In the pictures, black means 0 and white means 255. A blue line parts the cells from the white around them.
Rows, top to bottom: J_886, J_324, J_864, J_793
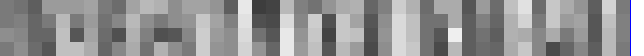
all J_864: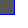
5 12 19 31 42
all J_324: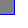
1 16 34 44
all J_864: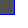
8 11 26
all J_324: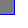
0 3 5 11 38
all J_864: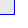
20
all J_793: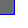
2 34

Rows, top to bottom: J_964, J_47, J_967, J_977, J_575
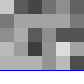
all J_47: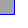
1 2 3 4
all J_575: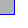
0 1 2
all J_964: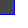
2
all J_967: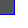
4 5
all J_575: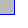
4
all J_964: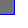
3

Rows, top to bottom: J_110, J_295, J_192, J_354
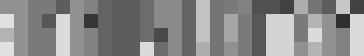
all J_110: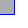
21
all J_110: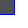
18 19
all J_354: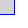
19 20
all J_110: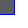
4 8 9 23
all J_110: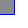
11 12

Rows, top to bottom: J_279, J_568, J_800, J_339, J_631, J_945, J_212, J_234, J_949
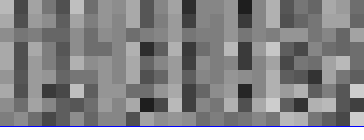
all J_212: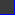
3
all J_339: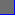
6 7 14 23 25

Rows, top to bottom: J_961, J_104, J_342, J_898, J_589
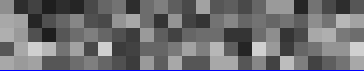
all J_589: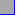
0 12 15 16 25
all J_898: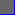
10 11 21
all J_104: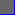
4 17 19
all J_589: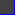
19 22
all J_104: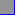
8 12

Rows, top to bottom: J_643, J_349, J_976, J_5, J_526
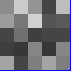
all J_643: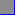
0
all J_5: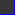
1 3
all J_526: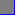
2 4
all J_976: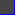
0 3 4
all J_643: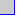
1
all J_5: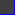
0
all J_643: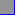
2

